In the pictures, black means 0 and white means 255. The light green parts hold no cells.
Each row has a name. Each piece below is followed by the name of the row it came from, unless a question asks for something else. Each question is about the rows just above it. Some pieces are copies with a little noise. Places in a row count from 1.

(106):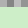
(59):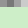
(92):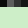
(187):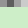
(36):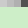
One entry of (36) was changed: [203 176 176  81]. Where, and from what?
2, [189]
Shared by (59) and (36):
[203]
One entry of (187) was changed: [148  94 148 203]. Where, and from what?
3, [162]

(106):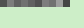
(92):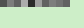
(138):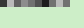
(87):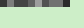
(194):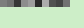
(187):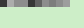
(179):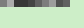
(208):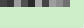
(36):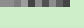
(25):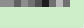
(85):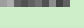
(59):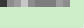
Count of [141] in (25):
3
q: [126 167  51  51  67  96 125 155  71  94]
(179)

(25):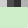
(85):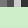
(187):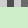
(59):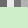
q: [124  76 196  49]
(85)
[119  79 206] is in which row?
(85)
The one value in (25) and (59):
[178]
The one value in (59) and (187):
[107]
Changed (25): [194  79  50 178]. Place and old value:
1, [206]
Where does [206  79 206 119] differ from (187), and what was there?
4, [107]

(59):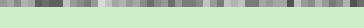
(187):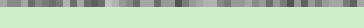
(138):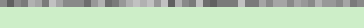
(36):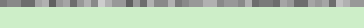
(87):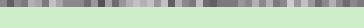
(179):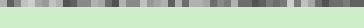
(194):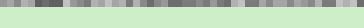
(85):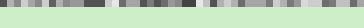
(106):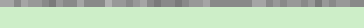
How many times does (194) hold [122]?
10
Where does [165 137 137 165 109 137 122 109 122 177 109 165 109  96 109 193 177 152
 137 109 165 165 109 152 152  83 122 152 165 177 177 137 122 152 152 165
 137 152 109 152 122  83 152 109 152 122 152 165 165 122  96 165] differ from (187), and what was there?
44, [96]
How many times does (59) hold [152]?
10
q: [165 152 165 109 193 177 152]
(36)
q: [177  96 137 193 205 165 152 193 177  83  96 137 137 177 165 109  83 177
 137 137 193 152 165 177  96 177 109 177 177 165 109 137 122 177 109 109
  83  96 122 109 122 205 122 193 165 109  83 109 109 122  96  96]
(179)

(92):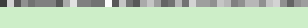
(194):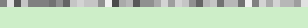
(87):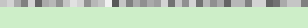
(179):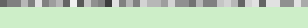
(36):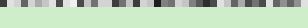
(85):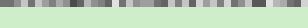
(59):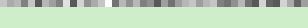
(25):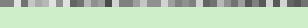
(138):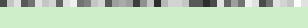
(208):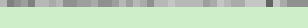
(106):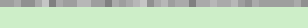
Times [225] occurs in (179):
6
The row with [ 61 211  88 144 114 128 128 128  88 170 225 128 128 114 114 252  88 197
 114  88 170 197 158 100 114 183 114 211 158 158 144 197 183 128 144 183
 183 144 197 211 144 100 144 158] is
(92)
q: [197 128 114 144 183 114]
(59)
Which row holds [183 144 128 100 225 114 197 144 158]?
(85)

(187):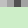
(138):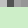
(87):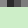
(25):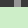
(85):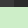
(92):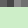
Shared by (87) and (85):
[43]
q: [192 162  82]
(187)
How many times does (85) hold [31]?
0
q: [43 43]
(85)
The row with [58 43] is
(85)
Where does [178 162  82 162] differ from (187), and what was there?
1, [192]
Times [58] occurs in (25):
3

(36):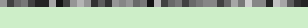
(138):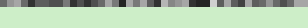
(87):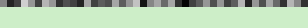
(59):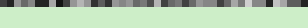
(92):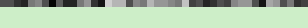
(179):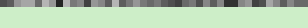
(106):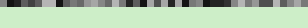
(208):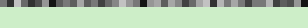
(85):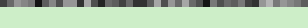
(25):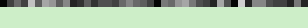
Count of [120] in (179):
5
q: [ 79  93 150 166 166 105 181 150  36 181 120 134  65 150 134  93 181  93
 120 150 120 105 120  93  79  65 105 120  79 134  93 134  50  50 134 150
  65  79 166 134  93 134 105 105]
(179)
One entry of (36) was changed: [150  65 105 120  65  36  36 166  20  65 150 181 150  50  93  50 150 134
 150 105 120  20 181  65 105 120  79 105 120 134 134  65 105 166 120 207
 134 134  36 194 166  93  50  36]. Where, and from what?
27, [65]
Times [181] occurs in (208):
2
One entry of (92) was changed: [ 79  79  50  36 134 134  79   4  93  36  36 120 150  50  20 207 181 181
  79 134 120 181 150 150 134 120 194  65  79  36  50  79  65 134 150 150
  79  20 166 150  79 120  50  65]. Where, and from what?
5, [120]
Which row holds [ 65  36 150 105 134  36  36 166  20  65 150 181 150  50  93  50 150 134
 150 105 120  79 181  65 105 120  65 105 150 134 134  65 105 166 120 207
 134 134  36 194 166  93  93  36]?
(59)
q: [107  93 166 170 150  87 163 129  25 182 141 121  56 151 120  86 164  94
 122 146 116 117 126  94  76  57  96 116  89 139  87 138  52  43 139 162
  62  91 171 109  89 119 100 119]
(179)

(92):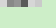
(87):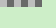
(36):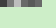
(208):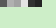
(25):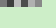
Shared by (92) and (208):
[89]
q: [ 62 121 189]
(36)
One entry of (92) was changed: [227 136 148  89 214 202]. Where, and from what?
1, [214]
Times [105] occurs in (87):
3
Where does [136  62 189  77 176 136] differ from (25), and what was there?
1, [121]

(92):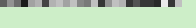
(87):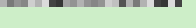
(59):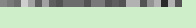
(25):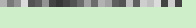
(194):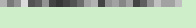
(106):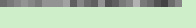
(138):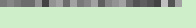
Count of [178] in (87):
5
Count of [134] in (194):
1
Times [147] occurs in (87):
4
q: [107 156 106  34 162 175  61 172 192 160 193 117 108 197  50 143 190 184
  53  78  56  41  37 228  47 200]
(92)

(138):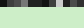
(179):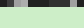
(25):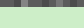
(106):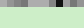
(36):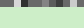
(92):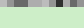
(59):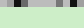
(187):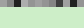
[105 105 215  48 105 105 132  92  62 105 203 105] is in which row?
(36)
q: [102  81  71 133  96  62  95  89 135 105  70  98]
(25)

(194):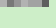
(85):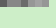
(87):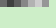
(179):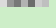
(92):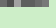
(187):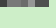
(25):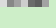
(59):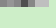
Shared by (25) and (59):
[135]
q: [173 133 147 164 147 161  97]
(194)
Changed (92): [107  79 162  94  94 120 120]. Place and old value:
6, [107]
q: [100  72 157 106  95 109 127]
(92)
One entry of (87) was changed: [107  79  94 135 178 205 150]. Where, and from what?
2, [63]
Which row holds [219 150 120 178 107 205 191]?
(179)
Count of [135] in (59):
3

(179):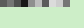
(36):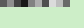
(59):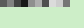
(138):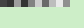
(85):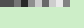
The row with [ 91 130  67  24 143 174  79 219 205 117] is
(59)
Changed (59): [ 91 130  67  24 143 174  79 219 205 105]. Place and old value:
10, [117]
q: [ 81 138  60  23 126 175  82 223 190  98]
(36)

